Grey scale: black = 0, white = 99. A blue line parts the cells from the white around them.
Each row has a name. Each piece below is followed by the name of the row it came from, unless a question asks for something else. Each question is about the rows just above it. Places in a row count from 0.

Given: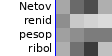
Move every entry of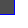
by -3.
[27]
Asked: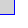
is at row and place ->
renid, 2
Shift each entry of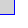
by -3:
[79]

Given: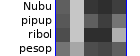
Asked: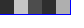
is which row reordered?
ribol
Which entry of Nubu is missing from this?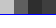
[21]
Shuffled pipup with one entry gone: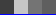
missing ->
[34]

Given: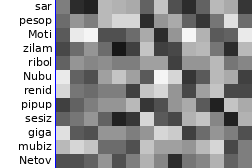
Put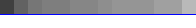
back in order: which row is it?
ribol
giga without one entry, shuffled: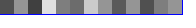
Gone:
[83]
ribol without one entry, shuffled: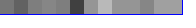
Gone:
[55]
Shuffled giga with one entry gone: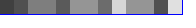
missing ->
[79]

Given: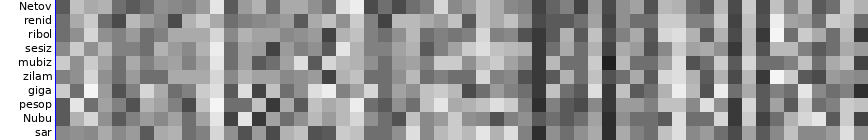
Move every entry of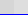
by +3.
[86 89]
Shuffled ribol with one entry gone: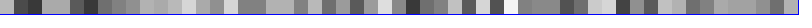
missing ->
[46]
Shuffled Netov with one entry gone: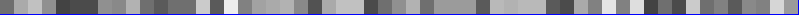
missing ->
[39]

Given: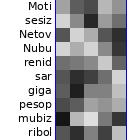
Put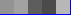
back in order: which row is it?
Moti
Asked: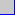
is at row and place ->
renid, 3
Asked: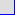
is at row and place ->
mubiz, 2

